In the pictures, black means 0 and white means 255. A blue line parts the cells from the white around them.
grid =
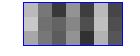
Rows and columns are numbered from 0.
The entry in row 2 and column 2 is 92
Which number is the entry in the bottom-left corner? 167
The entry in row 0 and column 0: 186
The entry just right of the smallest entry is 179
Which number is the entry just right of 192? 78
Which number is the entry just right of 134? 78

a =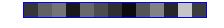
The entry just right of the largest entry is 60
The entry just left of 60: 197
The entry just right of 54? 97

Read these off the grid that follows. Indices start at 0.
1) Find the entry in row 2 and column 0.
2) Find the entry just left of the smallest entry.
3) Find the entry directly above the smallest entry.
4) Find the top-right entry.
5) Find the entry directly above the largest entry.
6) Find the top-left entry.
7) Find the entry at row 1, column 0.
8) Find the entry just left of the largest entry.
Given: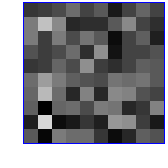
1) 123
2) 95
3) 185
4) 67
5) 0
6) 54
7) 123
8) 31

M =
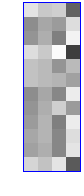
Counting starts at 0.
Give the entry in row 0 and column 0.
228
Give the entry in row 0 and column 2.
207
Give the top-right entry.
98
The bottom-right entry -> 90
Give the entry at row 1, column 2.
155
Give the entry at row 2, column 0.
148
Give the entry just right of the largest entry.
62
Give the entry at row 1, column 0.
141
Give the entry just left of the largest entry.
201
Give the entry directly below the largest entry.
148
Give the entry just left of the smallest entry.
251
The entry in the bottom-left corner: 213
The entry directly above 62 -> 243

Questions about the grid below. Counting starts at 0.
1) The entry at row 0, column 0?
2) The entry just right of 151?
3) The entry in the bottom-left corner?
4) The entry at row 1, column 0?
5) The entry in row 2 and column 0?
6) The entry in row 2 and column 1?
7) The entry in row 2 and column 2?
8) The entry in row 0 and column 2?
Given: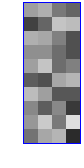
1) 159
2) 202
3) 115
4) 65
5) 175
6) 167
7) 128
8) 121

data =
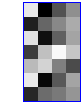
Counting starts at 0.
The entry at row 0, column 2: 82
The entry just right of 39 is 108
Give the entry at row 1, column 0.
31
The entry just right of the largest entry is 198
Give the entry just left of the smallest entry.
233
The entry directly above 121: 88
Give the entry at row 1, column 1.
102
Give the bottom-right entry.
149

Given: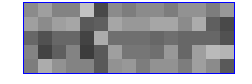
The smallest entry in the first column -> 103
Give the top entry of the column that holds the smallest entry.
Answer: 194
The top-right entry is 152
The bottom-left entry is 125
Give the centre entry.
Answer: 111
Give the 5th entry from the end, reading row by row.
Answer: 146
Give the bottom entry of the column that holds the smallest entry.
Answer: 131
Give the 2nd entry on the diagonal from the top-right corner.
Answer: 95
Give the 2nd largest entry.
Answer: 186
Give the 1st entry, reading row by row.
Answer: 139
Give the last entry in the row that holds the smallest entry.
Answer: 180
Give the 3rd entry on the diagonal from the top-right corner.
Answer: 103
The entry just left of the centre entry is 111
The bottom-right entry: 89
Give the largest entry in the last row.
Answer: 172
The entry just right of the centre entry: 111
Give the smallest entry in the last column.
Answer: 73
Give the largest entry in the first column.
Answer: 159
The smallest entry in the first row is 73

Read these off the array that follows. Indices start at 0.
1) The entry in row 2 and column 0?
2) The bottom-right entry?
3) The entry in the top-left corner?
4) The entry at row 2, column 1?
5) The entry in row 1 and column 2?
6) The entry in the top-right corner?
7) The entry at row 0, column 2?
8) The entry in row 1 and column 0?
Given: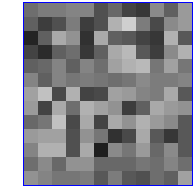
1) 36
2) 161
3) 110
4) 96
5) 80
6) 154
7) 124
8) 96

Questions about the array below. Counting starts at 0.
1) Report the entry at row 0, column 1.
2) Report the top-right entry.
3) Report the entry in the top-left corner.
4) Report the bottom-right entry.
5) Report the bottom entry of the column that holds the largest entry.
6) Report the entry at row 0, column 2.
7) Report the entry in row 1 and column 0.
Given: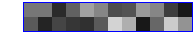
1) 119
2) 24
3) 119
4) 147
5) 211
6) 42
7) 90

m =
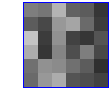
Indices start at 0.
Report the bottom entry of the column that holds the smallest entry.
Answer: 66
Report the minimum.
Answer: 47
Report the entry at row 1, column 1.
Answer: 72
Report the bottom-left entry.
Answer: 106
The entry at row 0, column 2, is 180
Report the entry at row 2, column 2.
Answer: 145
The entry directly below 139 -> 172
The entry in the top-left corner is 126
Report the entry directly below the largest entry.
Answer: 172
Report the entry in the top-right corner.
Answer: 54
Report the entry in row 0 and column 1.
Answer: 118

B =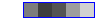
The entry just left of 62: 125
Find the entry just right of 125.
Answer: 62

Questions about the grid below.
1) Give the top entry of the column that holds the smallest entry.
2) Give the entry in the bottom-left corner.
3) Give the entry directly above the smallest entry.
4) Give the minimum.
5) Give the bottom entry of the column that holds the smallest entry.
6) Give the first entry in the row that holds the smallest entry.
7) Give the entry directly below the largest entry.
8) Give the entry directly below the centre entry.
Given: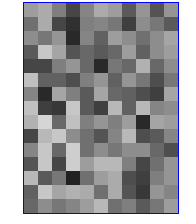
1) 70
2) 104
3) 206
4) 33
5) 133
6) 184
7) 184
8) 149

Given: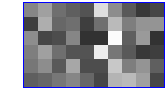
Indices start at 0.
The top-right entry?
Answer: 70
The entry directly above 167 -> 83
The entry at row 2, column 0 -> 141
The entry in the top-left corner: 134
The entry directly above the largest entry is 186
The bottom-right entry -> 70
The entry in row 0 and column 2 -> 111
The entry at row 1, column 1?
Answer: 174
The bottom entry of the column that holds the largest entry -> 180
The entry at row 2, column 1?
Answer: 70
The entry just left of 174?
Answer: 62
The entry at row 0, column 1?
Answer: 160

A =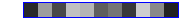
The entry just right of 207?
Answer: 137
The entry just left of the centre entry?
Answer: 181
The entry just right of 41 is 158
